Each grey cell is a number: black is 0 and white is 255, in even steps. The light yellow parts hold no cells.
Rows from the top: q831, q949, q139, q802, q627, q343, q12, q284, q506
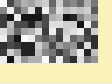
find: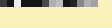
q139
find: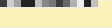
q284
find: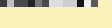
q802

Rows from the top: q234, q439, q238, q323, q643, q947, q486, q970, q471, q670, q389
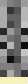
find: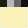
q486
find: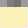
q234

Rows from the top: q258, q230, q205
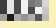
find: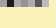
q205
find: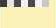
q230
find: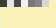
q258

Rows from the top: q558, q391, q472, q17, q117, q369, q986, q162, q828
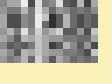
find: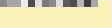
q558
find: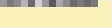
q828

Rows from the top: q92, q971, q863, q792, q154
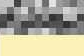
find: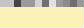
q92
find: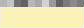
q154
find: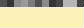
q863

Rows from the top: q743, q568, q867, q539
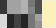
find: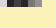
q539
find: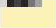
q867
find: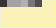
q743

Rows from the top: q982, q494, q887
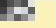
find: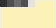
q982
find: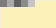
q887
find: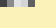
q494

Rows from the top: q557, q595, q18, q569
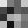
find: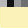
q569
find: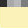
q18
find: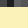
q595

